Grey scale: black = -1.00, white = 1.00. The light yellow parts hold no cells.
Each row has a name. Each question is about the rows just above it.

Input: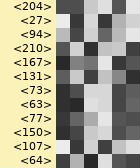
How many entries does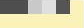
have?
5
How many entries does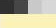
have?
4

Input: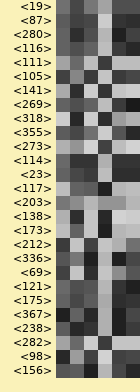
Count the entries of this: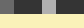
6
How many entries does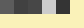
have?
5
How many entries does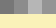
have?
4
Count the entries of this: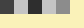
5
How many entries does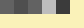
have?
5
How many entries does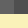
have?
2

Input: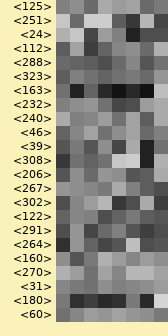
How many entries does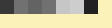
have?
7
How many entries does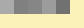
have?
5
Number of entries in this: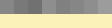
8
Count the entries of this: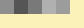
5
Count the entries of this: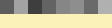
8
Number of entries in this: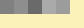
5

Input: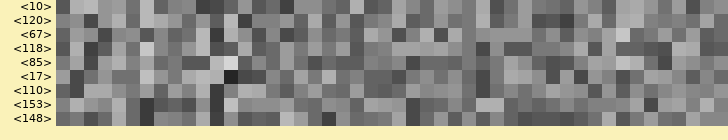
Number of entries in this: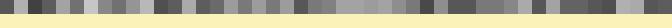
48
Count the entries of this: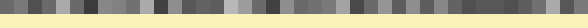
42
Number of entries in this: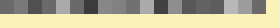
19

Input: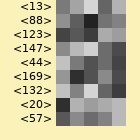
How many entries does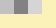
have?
3
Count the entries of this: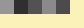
5
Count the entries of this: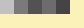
5
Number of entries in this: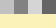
4
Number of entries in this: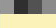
4

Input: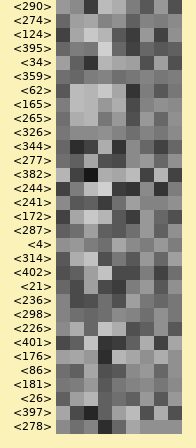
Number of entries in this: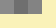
3
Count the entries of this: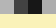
4
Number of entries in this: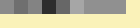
9
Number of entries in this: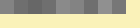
9

